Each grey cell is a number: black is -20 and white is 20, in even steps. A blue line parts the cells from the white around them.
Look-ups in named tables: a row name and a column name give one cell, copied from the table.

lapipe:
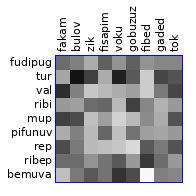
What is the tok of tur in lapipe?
-7
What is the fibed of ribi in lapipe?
1
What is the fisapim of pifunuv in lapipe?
-4
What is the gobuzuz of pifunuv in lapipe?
-2
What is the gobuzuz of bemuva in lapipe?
-8
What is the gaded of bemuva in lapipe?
0
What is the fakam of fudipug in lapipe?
-3
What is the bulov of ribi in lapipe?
5
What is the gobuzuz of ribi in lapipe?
-10
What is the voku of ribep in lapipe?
-6
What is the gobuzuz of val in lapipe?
5
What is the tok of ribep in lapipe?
4
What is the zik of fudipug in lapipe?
7
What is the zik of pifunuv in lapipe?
9
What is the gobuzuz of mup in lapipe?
9
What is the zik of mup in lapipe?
10
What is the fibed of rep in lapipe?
-6
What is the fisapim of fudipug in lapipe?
-5
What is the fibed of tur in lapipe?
12
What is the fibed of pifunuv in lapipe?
5

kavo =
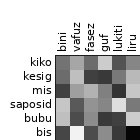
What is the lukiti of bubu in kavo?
-10
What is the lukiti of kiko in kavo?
-7
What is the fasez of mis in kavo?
8
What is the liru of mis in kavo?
11
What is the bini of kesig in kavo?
-3
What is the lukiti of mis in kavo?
-12
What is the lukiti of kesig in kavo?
-1
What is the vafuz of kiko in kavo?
6
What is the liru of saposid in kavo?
-1
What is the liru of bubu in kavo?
12
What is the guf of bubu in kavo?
-11
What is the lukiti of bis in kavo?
-11
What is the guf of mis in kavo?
0
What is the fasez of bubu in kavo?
2

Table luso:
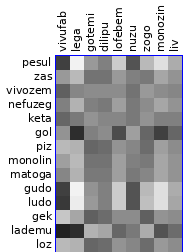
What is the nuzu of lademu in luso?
-1
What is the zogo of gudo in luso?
9
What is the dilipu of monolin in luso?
-2
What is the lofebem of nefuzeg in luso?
5
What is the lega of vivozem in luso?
1
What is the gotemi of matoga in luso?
-1
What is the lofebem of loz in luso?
3

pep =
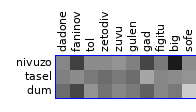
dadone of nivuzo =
1
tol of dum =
3
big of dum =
-1
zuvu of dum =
1
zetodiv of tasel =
-3
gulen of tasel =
-3
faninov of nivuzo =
-10
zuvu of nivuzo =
3
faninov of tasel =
2
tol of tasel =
-1
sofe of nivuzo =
2
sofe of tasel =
3
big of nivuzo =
-16
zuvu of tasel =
-1
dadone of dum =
-3
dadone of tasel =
0
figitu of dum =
1
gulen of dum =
-1
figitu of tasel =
1
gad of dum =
-5

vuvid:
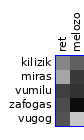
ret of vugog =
-7
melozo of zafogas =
-18
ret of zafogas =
-8
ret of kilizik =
1
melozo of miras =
-11
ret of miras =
6
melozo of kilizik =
-5
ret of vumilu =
-10
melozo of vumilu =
-12
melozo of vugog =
11

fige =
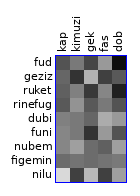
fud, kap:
-7
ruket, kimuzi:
0
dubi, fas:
7
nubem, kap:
1
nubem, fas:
-5
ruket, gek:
-11
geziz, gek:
8
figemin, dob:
-1
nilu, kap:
14

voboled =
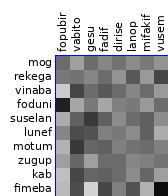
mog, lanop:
2
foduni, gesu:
-1
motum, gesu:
-4
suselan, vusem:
2
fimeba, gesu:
13
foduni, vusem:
-3
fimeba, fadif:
-9
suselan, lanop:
-3
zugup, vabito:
-4
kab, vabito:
-9
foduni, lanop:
-1
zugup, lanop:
1
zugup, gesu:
5
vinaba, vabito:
-9
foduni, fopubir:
-15
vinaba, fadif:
-6
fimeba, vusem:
-18
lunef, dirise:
-1
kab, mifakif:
-4

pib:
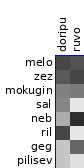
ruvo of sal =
16
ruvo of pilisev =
15
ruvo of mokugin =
-1
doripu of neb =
7
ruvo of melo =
-7
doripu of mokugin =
0
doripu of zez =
-6
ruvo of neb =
-13
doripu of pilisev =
11
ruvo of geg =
-4

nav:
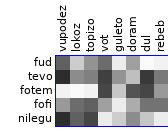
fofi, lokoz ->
-3
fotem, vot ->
-9
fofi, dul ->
-2
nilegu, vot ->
17
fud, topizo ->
3
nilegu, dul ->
11
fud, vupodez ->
-5
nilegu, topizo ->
-9
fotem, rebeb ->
4
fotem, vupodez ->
18
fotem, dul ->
-9
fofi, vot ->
5
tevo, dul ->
-11
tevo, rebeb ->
-1
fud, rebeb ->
18
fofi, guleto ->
17
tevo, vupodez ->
-13
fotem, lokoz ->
19

